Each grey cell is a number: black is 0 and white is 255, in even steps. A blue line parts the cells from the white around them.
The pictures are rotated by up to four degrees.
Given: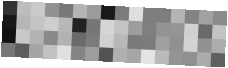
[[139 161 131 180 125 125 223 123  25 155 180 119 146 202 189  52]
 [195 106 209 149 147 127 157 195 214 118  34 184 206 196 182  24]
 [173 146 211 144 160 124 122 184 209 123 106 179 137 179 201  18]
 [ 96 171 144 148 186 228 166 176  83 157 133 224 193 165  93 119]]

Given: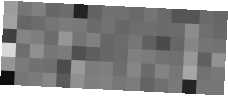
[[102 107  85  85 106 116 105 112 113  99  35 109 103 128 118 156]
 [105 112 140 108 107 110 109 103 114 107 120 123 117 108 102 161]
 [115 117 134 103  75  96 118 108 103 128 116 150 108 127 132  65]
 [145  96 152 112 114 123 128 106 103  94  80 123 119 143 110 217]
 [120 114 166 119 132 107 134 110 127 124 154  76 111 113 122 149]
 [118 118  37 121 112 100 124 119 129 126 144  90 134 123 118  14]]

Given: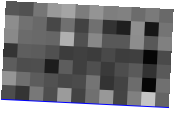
[[105 122 108 129 126 148 124 164 153 118  81  86]
 [116  22 143  31  51 112  66 112  71 105 113 141]
 [128  88 141  88  88 136  80 176 102 105 107 137]
 [ 74   6  63  61  73  60  64  60  80  92  94  52]
 [ 89  50  90  77  58  79  63  93  29  78  77  93]
 [112   6 108  67  51 116  75  72  81  92 111 149]
 [100 197 128  68 152 112  67 155  78 120  52  77]]

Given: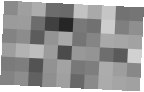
[[117 114 197 169 194 106 108 173 159 138]
 [143 127 205 113 121  38  64 109 156 155]
 [162 166 169 133 117 169 148  92 140 131]
 [209  90 110 148 152  75 156 190 178 158]
 [136 158 172 126 120 163 146  83 126 123]
 [161 165 171 138 104 160 143  97 141 131]]

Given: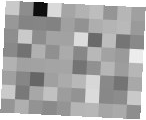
[[160 182 149 189 178 165 218  14 141 201]
 [154 185 180 174 146 160 130 133 132 152]
 [137 117 189 106 220 162 163 141 202 142]
 [236 154 162 184 135 171 144 176 114 137]
 [182 157 182 145 116 165 164 162 161 178]
 [168 116 137 215 184 171 160 102 134 160]
 [201 140 136 219 147 157 193 167 121 202]
 [142 170 165 183 181 148 138 147 175 149]]

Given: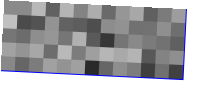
[[157 123  96 168 150 106 173 131 181  97 184 138 138]
 [111 143 114 113 146 141  78  93  98 147  83  75 192]
 [ 96 114 123 137 117  55  90 177 118 150 142 108 118]
 [143 131  88 180 169 182 159 124 185 109 167 148 162]
 [ 65 112  63 125 142 102  42 160 147 161 124 102 136]]
